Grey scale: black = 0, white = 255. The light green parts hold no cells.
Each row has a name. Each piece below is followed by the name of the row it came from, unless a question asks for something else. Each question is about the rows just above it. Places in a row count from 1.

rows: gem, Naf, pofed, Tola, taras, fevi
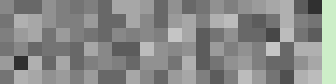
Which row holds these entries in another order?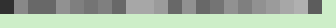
gem
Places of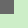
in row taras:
4 6 10 20 21
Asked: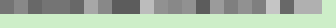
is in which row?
Tola
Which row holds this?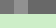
pofed
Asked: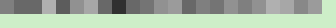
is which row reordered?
taras

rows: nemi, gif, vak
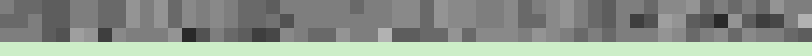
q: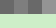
nemi
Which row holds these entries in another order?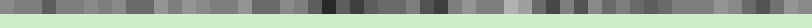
gif
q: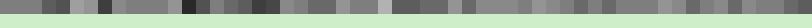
vak
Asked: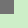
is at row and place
gif, 20
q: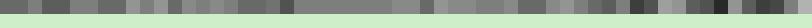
gif
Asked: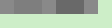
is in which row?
gif
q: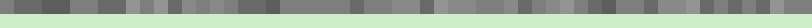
nemi

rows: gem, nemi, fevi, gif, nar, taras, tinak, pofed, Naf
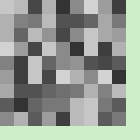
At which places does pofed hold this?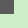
1 9
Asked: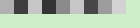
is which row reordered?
gif
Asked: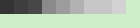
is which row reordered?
gif
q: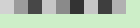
gif
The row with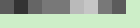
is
pofed
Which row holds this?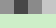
fevi
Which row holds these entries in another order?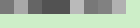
nemi

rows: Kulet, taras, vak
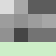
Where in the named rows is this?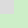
Kulet, 1
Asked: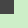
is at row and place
vak, 2
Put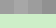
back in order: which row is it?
taras
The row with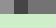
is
vak
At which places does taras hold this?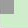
1 3

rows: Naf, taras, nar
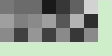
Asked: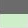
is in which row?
Naf
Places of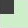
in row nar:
2 4
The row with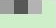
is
taras

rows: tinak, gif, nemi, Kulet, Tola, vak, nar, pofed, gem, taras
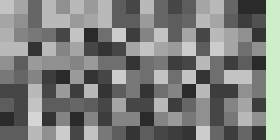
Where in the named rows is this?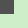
gif, 19
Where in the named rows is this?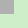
nemi, 1
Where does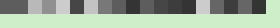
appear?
taras
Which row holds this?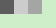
Kulet
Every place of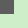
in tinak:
9 14

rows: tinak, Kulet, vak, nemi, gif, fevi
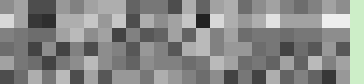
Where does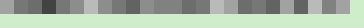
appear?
gif
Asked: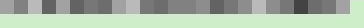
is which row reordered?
gif
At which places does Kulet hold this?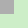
5 6 11 17 19

